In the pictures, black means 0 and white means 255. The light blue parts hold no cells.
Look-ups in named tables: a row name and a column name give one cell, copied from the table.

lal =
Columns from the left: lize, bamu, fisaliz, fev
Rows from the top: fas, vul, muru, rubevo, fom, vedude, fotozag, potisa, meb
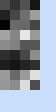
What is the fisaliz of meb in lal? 220
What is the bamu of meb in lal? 139
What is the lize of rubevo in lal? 163
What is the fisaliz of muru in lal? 104
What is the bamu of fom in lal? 129
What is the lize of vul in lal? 33
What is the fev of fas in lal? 21
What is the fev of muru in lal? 70
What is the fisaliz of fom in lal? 86
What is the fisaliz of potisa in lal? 154
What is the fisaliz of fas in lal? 82
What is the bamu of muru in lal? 106
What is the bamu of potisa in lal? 104
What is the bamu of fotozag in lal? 21
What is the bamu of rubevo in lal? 134
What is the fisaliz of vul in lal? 111
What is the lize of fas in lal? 77
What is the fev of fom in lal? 86
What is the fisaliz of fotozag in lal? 35

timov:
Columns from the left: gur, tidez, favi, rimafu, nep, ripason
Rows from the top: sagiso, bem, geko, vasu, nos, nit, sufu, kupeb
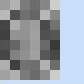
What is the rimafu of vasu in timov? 161
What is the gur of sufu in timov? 174
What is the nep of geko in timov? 75
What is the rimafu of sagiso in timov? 108
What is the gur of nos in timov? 81
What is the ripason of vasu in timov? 86
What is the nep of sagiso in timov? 134
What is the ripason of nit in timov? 72
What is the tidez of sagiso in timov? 179
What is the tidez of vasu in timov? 147
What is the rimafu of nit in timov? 161

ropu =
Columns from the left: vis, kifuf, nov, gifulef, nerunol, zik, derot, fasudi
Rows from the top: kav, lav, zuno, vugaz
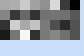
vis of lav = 133
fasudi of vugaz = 81
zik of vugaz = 134
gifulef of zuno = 195
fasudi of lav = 88
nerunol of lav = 114
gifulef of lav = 50
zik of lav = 116
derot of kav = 59
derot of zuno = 43
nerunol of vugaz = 121
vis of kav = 169
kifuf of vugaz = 118
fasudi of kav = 1

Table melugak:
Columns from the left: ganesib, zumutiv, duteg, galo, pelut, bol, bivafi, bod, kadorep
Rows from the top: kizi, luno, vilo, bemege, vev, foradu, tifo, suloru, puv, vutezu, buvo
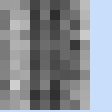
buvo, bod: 110
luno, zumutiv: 165
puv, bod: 137
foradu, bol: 76
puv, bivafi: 120
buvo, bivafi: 121
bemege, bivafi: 103
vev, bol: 97
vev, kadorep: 145
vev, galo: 82
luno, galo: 56

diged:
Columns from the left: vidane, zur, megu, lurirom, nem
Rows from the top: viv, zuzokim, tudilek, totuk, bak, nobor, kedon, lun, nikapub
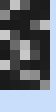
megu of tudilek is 28
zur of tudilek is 26
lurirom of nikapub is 36
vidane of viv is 53
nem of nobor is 28
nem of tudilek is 190
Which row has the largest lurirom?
lun

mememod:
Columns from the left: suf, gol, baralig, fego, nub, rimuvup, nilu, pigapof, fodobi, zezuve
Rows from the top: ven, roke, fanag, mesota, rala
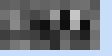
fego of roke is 71
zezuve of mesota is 112
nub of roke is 88
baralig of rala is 130
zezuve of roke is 103
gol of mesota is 75
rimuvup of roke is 156
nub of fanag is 16
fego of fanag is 32

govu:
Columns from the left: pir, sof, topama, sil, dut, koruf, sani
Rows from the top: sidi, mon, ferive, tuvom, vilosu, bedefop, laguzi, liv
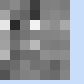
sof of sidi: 137
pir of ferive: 230
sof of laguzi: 108
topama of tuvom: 116
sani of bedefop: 141
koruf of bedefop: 138
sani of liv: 132
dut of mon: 131
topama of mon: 101
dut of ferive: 153
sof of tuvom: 102
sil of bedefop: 111

